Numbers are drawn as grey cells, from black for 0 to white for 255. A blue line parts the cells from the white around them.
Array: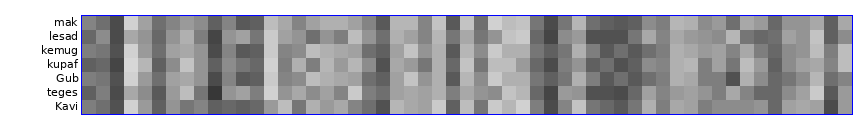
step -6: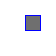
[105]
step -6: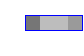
[112 183 183 148]
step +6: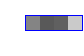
[138  95 102 208]
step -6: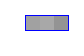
[155 162 142]
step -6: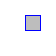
[183]
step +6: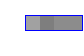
[167 132 146 146]
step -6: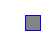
[126]

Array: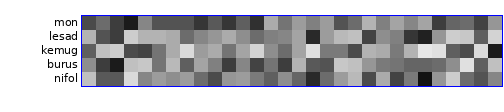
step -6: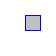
[186]
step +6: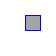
[170]
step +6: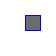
[114]
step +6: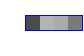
[ 81 185 177 128]
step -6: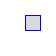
[212]
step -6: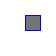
[110]

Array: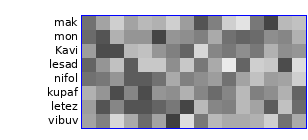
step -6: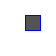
[78]
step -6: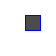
[70]

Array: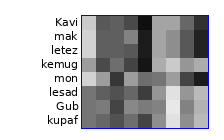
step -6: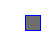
[104]
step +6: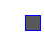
[94]
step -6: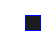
[22]
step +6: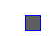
[101]

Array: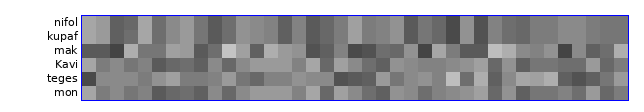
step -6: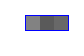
[124  84  98]
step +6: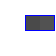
[80 88]
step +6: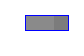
[144 144 130]
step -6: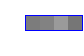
[118 124 148 112]

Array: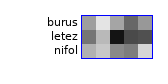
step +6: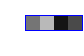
[123 191  26  80]
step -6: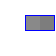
[131 119]
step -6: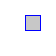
[193]

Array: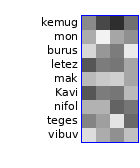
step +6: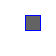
[105]
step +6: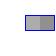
[178 150]
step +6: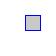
[207]
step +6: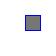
[124]
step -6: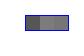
[ 80 118 112]
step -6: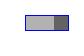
[172 172  93]
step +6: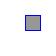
[157]

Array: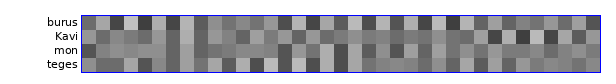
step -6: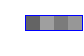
[ 94 153 117 145]
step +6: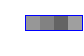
[157 136 106 165]

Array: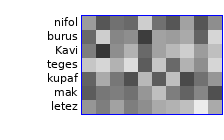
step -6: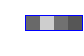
[ 99 200 107  80]
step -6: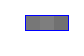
[113 120 107]
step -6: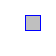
[185]

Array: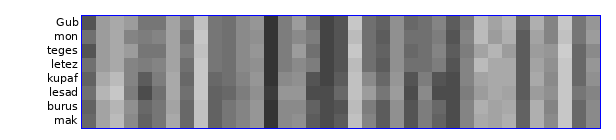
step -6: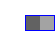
[ 92 157]
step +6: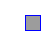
[162]

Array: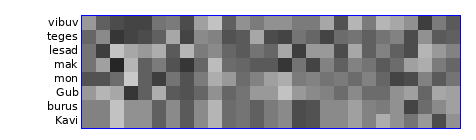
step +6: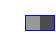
[159  82]
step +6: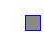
[144]
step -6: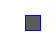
[84]
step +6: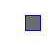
[114]
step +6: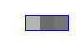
[187 114 122]
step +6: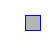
[187]
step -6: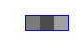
[117  70 154]

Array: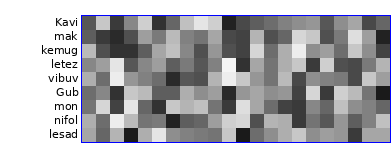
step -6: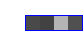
[ 67  60 174  74]
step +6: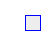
[243]

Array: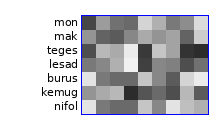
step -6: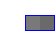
[115 100]
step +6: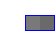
[127 112]

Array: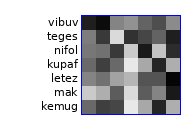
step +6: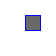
[111]
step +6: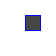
[76]

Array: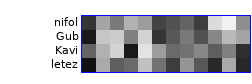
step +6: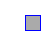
[176]
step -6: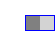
[122 205]

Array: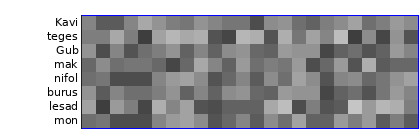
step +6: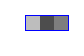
[195  83 132]
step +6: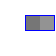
[124 153]
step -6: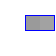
[148 156]
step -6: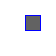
[92]
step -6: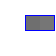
[105 112]

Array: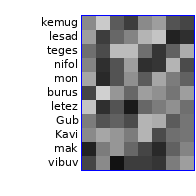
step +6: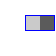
[208  97]
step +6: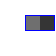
[117  59]
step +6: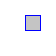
[202]
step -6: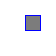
[118]

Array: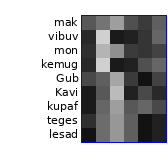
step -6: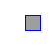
[152]
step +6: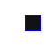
[24]
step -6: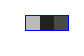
[181  27  67]
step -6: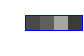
[ 67  89 160  53]
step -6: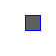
[89]

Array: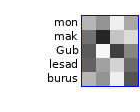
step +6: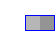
[188 154]
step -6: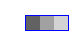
[ 92 155 205]
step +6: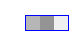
[188 154 245]
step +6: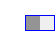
[154 245]

